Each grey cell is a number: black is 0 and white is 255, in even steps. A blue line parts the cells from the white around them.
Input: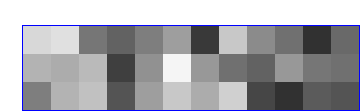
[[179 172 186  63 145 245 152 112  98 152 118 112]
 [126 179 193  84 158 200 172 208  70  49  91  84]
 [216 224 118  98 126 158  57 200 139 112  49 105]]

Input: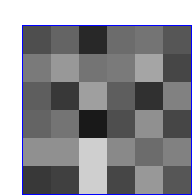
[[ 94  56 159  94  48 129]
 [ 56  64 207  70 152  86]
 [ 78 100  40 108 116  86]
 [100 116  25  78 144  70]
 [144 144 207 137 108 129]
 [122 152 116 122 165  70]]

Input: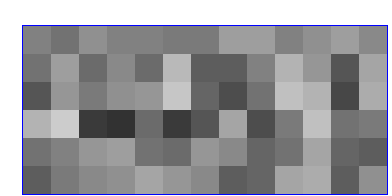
[[129 114 144 129 129 122 122 158 158 129 144 158 137]
 [ 93 122 137 144 165 150 137  93 101 165 172  93 144]
 [114 129 150 158 114 107 150 137 101 114 165 101  93]
 [ 85 150 122 144 150 198 101  77 114 192 179  71 172]
 [114 158 107 137 107 185  93  93 129 179 150  85 165]
 [179 204  58  50 107  58  85 165  77 122 192 114 122]]

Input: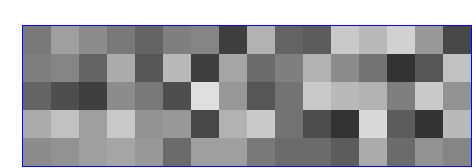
[[100  78  63 140 121  78 223 152  86 115 201 185 178 127 201 146]
 [127 133 100 171  86 185  63 165 107 127 178 140 115  51  86 193]
 [140 146 159 165 152 107 159 159 121 107 107  92 171 107 146 133]
 [121 159 140 121 100 127 133  63 178 100  92 201 185 209 152  71]
 [171 193 159 201 146 152  71 178 201 115  78  51 216  92  51 185]]

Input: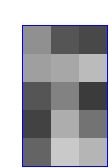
[[144  85  72]
 [ 85 130  59]
 [159 167 187]
 [ 66 173 115]
 [100 201 181]]

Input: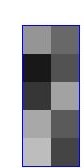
[[189  68]
 [ 24  82]
 [168  90]
 [149 104]
 [ 54 162]]

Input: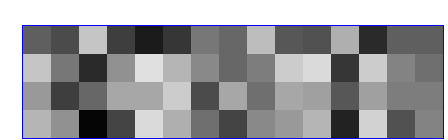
[[153  62 103 167 167 204  75 167 111 167 160  87 160 125 125]
 [ 95  75 197  62  27  54 119 103 189  87  81 175  42  95  95]
 [197 119  42 145 224 181 137 103 125 204 218  54 204 131 111]
 [181 145   5  68 218 175 111  68 137 153 181  34 210  81 131]]
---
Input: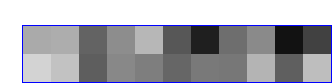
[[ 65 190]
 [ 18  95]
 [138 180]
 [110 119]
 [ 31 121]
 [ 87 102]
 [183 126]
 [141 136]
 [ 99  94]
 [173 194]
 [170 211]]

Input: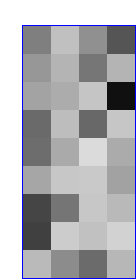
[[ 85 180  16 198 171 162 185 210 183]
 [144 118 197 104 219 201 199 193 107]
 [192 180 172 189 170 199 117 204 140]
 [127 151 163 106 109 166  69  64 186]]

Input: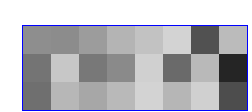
[[187  37  77]
 [ 81 185 208]
 [211 106 182]
 [194 208 211]
 [180 138 185]
 [156 120 167]
 [140 199 183]
 [142 116 111]]

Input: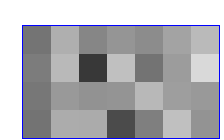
[[186 217 153 147]
 [163 156 158 192]
 [140 115 184 127]
 [149 192 148  75]
 [134  56 146 171]
 [175 185 153 172]
 [116 124 119 115]]

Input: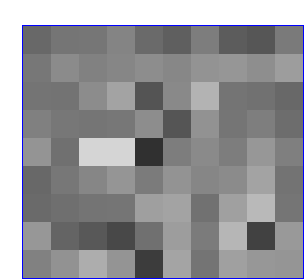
[[122 157 104 109 127 115 117 153 149]
 [ 86 142 113 126 151 163 185  65 151]
 [ 92 150 116 117 125 139 160 182 160]
 [125 147 179 146 138 134 113 123 116]
 [ 95 135 137  85 125 147 163 157 164]
 [106 141  84 141  48 123 159 112  60]
 [132 134 163 119 213 149 117  72 148]
 [118 129 140 117 213 134 116  88 173]
 [117 139 115 119 112 119 111 100 146]
 [104 119 116 128 148 104 106 151 129]]

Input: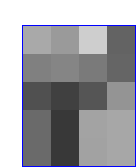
[[ 99 101 148 167 167]
 [206 122  85 163 162]
 [154 133  64  56  56]
 [169 128  80 106 106]]
